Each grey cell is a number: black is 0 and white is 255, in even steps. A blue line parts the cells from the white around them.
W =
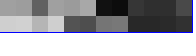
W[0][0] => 160
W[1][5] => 78
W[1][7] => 120
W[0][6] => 17
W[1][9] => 40
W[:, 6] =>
[17, 117]
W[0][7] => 12
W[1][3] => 207

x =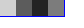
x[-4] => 209
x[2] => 35
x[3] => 124

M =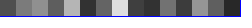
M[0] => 79
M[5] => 50
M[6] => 100
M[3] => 94

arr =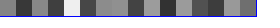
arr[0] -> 132
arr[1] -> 56
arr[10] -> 50
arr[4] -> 239
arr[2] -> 136

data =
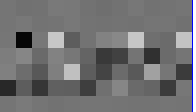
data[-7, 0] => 117
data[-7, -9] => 121
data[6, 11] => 116
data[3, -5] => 65
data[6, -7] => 117
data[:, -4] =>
[119, 114, 198, 116, 89, 106, 115]
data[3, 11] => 117
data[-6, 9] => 117
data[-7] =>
[117, 113, 114, 121, 120, 114, 111, 114, 119, 114, 115, 117]
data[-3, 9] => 161
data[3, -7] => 100
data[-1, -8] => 116
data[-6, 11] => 113
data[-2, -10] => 54
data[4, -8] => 192
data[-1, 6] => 117
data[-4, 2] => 106
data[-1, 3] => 114
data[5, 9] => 101
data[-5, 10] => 107
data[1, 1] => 120
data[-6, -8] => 120
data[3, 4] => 119
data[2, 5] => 115

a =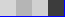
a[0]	214
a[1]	181
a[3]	60

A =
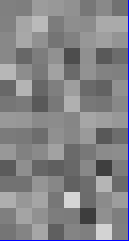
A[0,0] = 128
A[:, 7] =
[113, 170, 148, 108, 128, 145, 136, 152, 109, 141, 124, 106, 157, 126, 128]
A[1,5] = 140
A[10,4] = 104
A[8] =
[123, 121, 109, 144, 135, 154, 88, 109]
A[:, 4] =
[145, 142, 129, 77, 106, 158, 176, 134, 135, 106, 104, 97, 213, 124, 132]
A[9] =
[152, 129, 138, 162, 106, 120, 139, 141]
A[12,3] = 119
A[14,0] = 117
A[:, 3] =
[152, 124, 116, 145, 162, 127, 120, 140, 144, 162, 95, 135, 119, 125, 95]
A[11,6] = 181
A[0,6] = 137
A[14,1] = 132
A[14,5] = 127
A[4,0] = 183
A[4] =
[183, 141, 121, 162, 106, 146, 130, 128]
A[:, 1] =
[126, 166, 168, 103, 141, 180, 122, 151, 121, 129, 143, 114, 151, 164, 132]
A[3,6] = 89
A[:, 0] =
[128, 129, 136, 136, 183, 104, 118, 153, 123, 152, 91, 114, 174, 127, 117]
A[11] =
[114, 114, 149, 135, 97, 109, 181, 106]
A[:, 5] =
[119, 140, 151, 144, 146, 106, 120, 166, 154, 120, 136, 109, 108, 61, 127]
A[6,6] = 117

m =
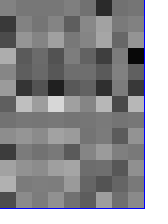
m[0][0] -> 130
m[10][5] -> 109
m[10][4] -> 165
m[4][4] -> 110
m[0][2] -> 119
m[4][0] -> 134
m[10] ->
[162, 146, 140, 159, 165, 109, 111, 87, 144]
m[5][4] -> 88
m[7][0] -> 114
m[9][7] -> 127
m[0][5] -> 113
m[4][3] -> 87
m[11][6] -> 83
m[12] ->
[77, 139, 124, 145, 113, 93, 158, 111, 138]
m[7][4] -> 116
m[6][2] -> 157
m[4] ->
[134, 94, 105, 87, 110, 110, 90, 129, 96]
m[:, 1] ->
[119, 130, 149, 90, 94, 52, 191, 119, 149, 123, 146, 123, 139]
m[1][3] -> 132
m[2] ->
[75, 149, 132, 160, 120, 133, 166, 103, 148]
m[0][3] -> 119
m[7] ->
[114, 119, 118, 120, 116, 118, 122, 116, 119]
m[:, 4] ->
[127, 94, 120, 125, 110, 88, 160, 116, 155, 90, 165, 154, 113]
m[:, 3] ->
[119, 132, 160, 82, 87, 32, 215, 120, 162, 121, 159, 125, 145]
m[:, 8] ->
[117, 129, 148, 8, 96, 56, 183, 119, 147, 121, 144, 121, 138]
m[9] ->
[60, 123, 114, 121, 90, 133, 155, 127, 121]
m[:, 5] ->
[113, 136, 133, 98, 110, 98, 133, 118, 116, 133, 109, 101, 93]
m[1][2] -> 117

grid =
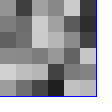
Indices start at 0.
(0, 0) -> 147
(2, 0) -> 95
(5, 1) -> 112
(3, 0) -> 139
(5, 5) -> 185
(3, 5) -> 198
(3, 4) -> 98
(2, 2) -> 202
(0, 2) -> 160
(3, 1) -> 138
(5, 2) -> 69
